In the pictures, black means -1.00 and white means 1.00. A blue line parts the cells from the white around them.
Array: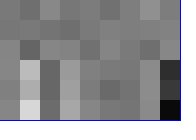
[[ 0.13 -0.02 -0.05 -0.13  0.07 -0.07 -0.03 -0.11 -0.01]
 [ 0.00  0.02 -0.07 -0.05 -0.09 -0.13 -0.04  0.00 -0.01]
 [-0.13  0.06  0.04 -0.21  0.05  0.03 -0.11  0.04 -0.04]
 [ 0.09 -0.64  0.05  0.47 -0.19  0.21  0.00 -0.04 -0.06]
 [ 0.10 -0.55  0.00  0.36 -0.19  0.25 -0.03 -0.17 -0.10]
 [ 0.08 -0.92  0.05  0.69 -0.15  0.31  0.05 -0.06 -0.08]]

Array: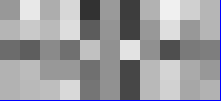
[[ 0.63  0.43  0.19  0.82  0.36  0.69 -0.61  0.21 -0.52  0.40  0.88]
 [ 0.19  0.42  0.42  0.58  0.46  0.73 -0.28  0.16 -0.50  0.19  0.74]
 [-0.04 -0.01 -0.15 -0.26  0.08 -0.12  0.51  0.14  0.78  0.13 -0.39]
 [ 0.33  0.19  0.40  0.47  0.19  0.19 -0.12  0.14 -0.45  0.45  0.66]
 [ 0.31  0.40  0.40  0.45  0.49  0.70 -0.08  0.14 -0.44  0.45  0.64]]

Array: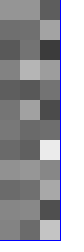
[[ 0.17 -0.27  0.17]
 [-0.12  0.28 -0.13]
 [-0.10 -0.54 -0.30]
 [ 0.42  0.23  0.02]
 [-0.31 -0.10 -0.26]
 [ 0.26 -0.41 -0.08]
 [-0.17 -0.14 -0.06]
 [-0.25  0.84 -0.17]
 [ 0.18  0.06  0.14]
 [-0.12  0.32 -0.16]
 [ 0.07 -0.38  0.05]
 [-0.16  0.54  0.03]]

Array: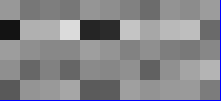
[[ 0.10  0.22  0.19 -0.07 -0.01 -0.07  0.17  0.11  0.01 -0.15  0.15]
 [ 0.49 -0.17 -0.85  0.38  0.39  0.72 -0.71 -0.66  0.54  0.31  0.45]
 [-0.05  0.06  0.23  0.12  0.07  0.07  0.24  0.16  0.02  0.12 -0.01]
 [ 0.29  0.41  0.12 -0.19  0.01 -0.20  0.08  0.06  0.13 -0.24  0.13]
 [ 0.21 -0.03 -0.30  0.16  0.20  0.30 -0.29 -0.28  0.25  0.15  0.20]]

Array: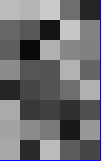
[[-0.14 -0.72  0.47  0.42  0.59]
 [ 0.55  0.03 -0.20 -0.32 -0.85]
 [ 0.06  0.00 -0.26 -0.93  0.38]
 [ 0.40 -0.21  0.09 -0.33 -0.34]
 [-0.14  0.38 -0.71 -0.46 -0.34]
 [-0.62 -0.38  0.33 -0.56 -0.49]
 [-0.81  0.19  0.28  0.09 -0.05]
 [-0.29 -0.46  0.32 -0.68  0.47]]

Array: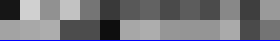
[[-0.51  0.21 -0.83  0.63  0.14  0.52 -0.08 -0.55 -0.31 -0.23 -0.42 -0.28
  -0.41  0.07]
 [-0.42 -0.09  0.28  0.32  0.36 -0.40 -0.40 -0.89  0.31  0.36  0.18  0.17
   0.17  0.33]]
